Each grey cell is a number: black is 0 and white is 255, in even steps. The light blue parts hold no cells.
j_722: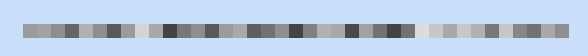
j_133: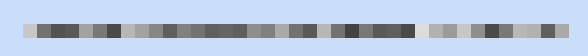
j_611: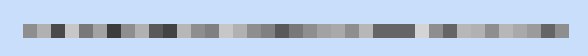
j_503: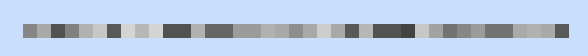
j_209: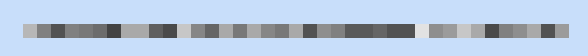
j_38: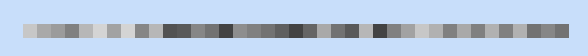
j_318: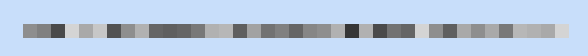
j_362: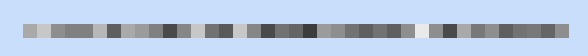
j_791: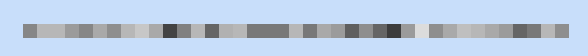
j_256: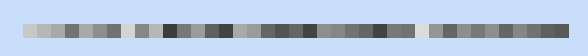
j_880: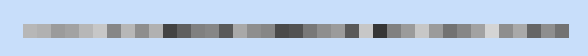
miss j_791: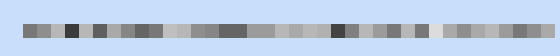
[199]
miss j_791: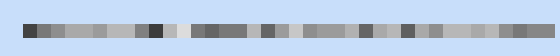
[191]
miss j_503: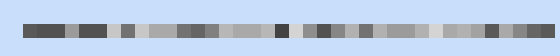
[205]
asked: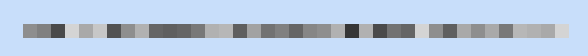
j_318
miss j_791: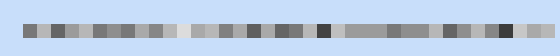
[177]
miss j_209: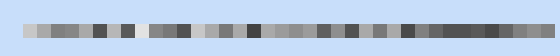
[108]
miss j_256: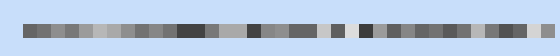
[149]

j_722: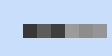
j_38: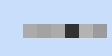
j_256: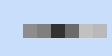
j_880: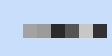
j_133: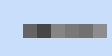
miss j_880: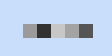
[42]
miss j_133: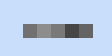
[133]
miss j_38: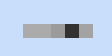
[179]
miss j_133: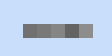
[70]
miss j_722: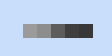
[149]
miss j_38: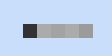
[179]
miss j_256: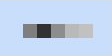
[107]

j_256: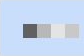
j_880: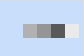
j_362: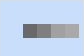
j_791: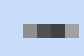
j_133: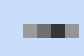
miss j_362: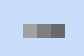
[169]
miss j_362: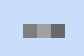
[169]
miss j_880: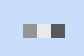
[177]

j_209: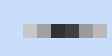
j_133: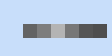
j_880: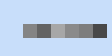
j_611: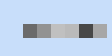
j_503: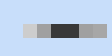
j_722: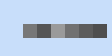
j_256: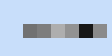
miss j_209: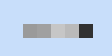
[64]
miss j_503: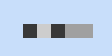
[167]
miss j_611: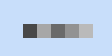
[192]
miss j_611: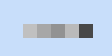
[106]
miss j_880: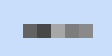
[132]
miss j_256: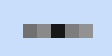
[174]

